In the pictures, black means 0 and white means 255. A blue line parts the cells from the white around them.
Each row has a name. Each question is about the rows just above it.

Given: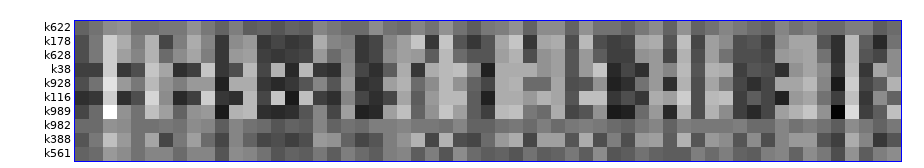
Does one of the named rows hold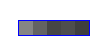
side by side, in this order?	yes
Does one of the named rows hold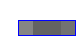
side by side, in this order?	yes
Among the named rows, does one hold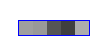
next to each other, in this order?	no
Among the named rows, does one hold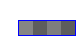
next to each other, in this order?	no

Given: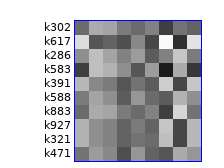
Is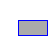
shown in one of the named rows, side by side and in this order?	no
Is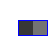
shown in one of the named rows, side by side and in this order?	no
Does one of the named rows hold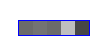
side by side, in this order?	no

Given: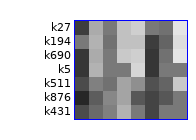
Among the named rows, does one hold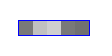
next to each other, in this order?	yes
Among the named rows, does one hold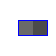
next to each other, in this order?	no
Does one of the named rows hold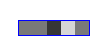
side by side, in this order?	no
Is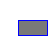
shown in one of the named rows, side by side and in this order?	yes
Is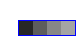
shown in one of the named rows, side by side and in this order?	yes
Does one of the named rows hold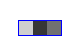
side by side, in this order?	yes
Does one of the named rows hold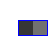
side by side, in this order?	yes

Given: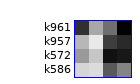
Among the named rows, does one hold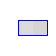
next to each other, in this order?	no
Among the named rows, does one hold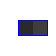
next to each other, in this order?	no
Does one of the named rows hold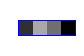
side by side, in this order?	yes
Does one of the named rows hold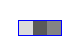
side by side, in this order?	yes

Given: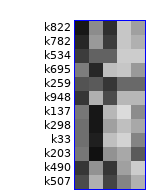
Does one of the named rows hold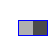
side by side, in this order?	yes
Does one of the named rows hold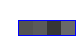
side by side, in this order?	yes
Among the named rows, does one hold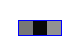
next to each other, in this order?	no
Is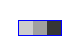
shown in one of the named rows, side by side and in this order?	no
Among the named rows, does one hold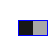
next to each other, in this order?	no
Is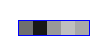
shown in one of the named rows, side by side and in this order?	no

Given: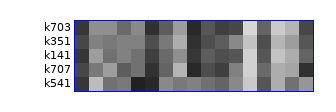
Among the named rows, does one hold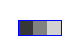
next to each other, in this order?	no
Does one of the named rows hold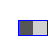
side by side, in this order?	yes
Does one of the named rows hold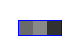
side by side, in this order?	yes
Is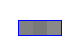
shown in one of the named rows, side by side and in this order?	no
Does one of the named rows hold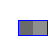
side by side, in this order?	yes

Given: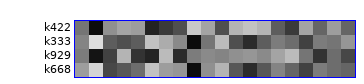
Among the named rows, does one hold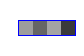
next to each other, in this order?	no
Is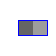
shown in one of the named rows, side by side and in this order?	yes
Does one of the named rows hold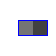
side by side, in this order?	no
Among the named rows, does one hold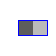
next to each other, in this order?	no
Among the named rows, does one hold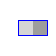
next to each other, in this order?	no
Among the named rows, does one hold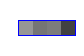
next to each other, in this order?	no

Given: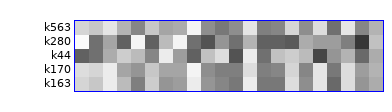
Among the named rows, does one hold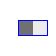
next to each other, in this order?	no
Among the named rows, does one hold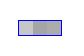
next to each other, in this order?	yes
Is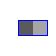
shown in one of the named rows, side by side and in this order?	no
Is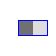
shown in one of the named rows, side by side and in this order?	no
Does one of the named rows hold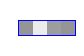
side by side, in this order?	no
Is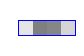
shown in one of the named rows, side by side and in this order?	yes

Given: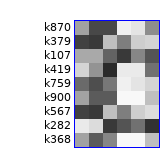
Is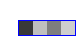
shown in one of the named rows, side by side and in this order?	yes
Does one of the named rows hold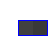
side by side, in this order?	yes
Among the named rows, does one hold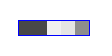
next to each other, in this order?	yes
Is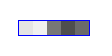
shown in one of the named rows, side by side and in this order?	no
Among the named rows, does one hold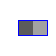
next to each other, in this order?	no
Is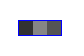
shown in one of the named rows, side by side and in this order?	no
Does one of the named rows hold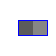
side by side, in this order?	yes

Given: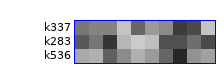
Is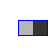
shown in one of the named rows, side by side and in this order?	no
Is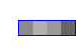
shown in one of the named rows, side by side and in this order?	yes
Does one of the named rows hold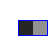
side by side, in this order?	yes

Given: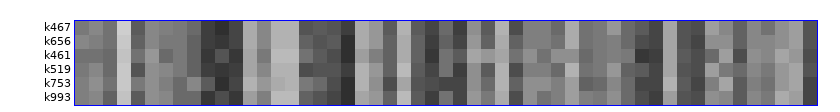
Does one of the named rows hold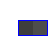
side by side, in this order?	no
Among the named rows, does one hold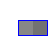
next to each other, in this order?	yes
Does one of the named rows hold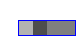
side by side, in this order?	yes
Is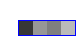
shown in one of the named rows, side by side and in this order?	no
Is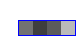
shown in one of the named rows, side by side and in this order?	no
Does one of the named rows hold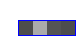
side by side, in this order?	no
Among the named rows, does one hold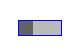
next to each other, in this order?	no

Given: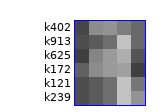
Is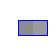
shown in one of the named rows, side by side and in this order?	yes
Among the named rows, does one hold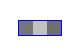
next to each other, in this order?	no
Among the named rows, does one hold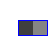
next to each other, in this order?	yes
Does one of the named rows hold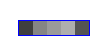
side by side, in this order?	yes
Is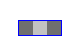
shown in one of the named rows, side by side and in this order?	no

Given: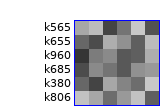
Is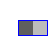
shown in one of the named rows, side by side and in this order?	yes
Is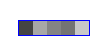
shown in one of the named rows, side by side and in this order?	no
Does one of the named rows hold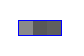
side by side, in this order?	yes
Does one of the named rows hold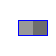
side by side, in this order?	no

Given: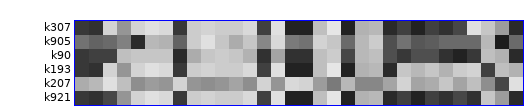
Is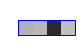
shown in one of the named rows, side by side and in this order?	no
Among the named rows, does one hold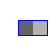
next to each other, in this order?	no

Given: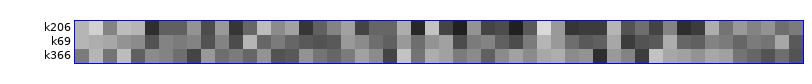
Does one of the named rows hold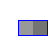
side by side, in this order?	no
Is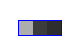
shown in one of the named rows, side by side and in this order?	no
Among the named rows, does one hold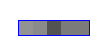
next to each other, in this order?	no
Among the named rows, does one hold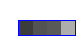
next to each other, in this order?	yes
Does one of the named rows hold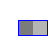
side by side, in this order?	yes
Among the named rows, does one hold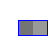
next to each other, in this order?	yes
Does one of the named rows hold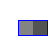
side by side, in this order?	yes

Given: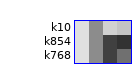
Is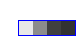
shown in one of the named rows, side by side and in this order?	no
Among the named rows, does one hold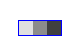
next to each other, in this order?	yes
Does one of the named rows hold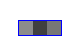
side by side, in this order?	no

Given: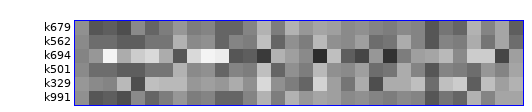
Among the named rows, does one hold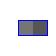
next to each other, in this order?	no
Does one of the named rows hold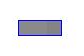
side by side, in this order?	no

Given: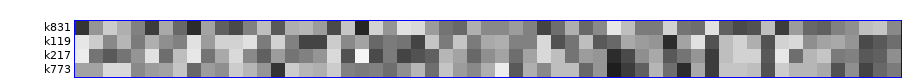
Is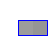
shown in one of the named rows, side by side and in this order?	yes
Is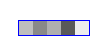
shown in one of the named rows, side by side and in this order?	no
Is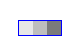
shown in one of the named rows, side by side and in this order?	yes
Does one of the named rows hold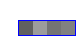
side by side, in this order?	yes
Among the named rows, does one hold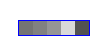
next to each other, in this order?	yes

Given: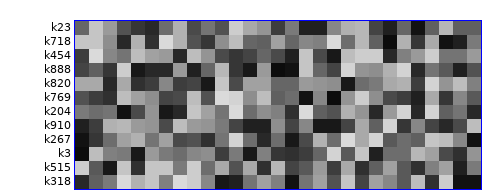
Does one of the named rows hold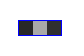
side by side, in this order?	yes
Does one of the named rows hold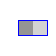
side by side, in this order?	no
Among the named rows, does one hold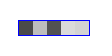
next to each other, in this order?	yes
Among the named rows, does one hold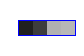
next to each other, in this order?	yes

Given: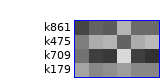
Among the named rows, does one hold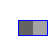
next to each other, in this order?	no
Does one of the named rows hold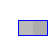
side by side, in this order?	no
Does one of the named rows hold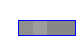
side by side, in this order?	yes
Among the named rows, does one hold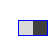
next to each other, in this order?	yes
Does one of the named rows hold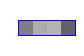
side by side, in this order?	yes

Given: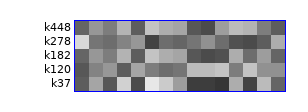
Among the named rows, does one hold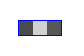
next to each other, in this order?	no
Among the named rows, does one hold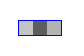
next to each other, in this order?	no
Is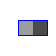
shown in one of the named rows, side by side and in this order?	no
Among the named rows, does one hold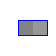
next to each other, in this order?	yes
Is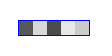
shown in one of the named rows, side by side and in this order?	no
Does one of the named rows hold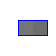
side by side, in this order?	yes
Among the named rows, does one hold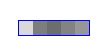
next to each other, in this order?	no

